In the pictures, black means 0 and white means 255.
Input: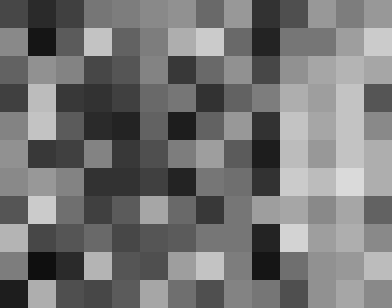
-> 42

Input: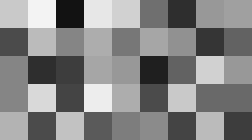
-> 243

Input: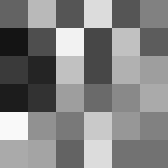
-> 185

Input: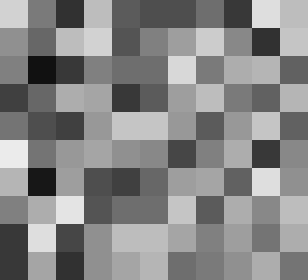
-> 122

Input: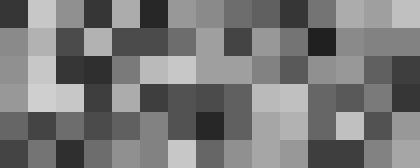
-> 199

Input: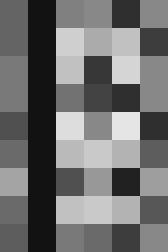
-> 18

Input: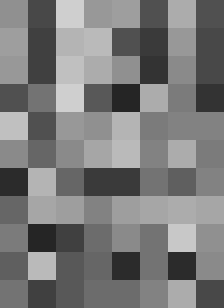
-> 72
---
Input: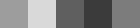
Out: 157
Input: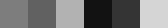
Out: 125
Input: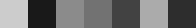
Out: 204
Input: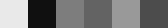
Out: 233
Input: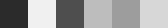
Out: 43
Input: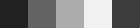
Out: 33
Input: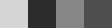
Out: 213
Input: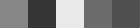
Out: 134
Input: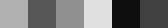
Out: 177
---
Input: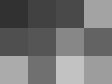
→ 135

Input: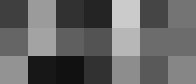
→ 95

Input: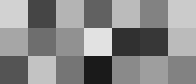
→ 145

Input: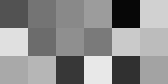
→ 143

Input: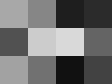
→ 217

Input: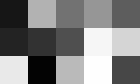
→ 79

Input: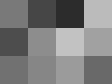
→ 194

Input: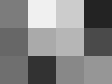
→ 182

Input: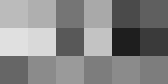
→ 88

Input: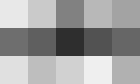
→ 46
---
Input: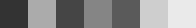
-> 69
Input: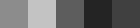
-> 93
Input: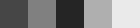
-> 37
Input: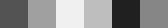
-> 240
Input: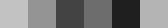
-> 67
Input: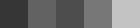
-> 77
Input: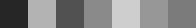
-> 81
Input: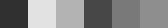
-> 179
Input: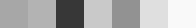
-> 55
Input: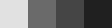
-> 69
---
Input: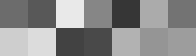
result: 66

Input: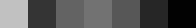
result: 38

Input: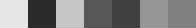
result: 64

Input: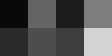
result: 28

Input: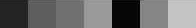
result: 36

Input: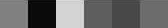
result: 72

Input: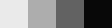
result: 98

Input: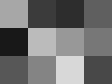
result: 45

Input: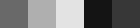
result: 55

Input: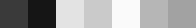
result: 58
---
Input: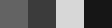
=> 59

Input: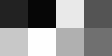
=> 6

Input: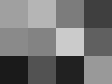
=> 181

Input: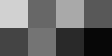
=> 103

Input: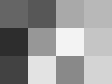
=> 87

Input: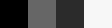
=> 102

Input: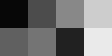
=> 76

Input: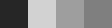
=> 210

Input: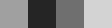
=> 37

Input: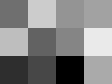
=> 204
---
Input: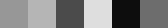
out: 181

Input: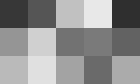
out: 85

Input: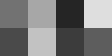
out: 167

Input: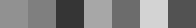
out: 127

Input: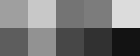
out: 200

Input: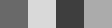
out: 217

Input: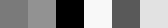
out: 146

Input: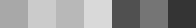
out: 203
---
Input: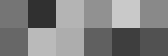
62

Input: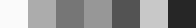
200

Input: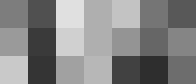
46

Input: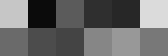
152

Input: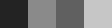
96

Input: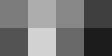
105

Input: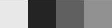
96

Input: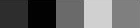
208
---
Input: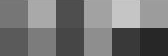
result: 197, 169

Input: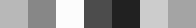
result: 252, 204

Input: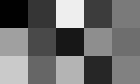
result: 238, 202

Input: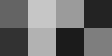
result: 198, 178

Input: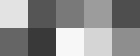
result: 247, 227

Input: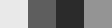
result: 233, 148
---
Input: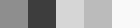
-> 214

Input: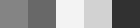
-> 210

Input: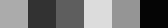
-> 171

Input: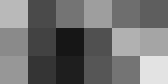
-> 185

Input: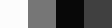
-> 118

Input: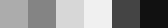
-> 215

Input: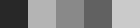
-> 180

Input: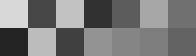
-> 194

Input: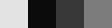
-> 124

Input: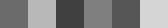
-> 184
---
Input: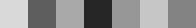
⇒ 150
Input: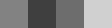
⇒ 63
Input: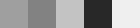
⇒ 195
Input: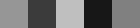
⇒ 191
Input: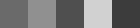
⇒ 79
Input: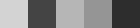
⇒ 182
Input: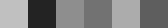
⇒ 114
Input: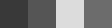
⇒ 85
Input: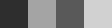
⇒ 164
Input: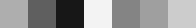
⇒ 132
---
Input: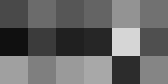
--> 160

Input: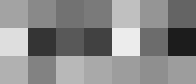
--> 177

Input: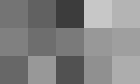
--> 103

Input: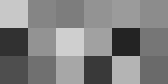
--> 78

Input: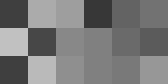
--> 63

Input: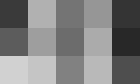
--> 209

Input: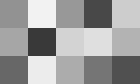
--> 103

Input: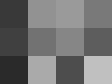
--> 42

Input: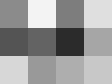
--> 215

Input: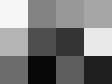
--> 108
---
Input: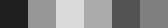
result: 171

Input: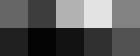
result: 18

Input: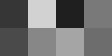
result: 135

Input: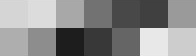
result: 101

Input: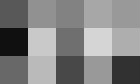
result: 72

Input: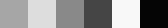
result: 69

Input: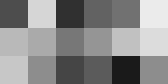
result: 91
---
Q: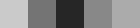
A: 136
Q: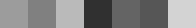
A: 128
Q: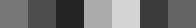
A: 99
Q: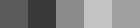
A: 139
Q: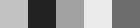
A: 161
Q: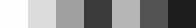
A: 160
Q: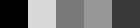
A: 121
